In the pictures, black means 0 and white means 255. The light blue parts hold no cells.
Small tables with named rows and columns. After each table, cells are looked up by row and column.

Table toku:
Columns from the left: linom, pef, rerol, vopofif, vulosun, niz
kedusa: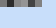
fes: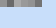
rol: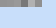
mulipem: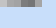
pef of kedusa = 44
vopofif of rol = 120
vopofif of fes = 153
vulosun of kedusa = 67
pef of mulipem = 168
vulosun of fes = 146
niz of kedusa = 129
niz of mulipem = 165
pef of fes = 106
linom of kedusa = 121
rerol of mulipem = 163
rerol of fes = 170
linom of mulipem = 195
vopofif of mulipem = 124
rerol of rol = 153
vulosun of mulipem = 117
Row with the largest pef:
mulipem

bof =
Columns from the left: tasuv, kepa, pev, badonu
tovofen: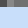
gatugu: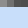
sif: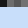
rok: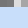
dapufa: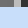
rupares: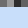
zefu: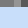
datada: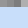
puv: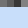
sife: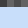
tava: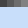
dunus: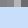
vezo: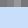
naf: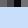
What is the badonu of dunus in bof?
108
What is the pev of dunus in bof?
181
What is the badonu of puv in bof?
130
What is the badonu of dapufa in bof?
51
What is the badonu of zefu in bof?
89
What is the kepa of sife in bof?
100
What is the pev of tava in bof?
109
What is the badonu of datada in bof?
175
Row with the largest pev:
rok

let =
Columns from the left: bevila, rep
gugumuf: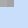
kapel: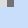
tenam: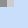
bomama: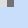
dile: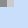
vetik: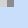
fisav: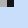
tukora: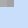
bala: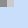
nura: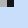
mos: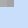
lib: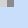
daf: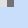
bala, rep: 202
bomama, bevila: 222
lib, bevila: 211
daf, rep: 115
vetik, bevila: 211
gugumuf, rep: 163
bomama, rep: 115
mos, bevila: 172
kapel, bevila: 221
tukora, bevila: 172

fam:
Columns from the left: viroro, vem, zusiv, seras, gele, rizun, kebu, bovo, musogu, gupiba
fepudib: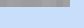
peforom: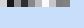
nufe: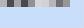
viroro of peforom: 212
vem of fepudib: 160
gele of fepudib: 156
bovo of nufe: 183
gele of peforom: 137
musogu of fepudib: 154
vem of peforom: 23
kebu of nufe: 210
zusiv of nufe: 165
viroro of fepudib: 156

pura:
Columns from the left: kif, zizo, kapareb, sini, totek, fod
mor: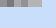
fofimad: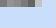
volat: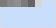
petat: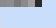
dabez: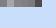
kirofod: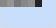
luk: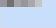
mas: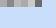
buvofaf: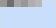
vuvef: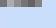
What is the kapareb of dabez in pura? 132
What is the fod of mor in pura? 180
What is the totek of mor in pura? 180
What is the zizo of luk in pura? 113
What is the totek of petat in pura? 160
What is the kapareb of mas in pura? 185
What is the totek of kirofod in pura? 144
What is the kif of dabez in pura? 128
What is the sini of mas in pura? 171
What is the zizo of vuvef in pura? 173
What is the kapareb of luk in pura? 164
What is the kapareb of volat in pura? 142
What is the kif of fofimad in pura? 123
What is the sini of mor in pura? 146
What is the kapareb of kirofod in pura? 119
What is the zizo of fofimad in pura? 147
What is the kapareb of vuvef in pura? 142

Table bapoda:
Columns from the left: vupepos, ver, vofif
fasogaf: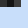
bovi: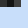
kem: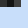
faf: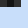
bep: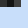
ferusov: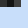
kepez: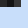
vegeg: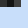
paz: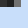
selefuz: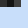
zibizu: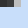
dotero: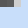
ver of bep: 20
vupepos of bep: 49
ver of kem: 20
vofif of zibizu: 190
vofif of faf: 48
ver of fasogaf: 20
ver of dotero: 92
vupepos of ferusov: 49
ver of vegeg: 20
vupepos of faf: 46
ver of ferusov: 20
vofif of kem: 63
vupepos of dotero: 87
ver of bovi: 20
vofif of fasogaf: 60
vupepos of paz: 49
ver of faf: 20
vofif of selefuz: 63
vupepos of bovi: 49
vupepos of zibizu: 49
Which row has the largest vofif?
dotero

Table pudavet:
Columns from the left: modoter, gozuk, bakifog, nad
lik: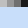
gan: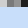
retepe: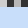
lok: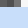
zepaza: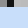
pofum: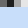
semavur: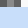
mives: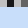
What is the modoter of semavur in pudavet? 93
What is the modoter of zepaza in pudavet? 143
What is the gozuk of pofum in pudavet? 30
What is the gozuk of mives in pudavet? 24
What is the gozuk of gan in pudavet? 122
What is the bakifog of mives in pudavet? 192

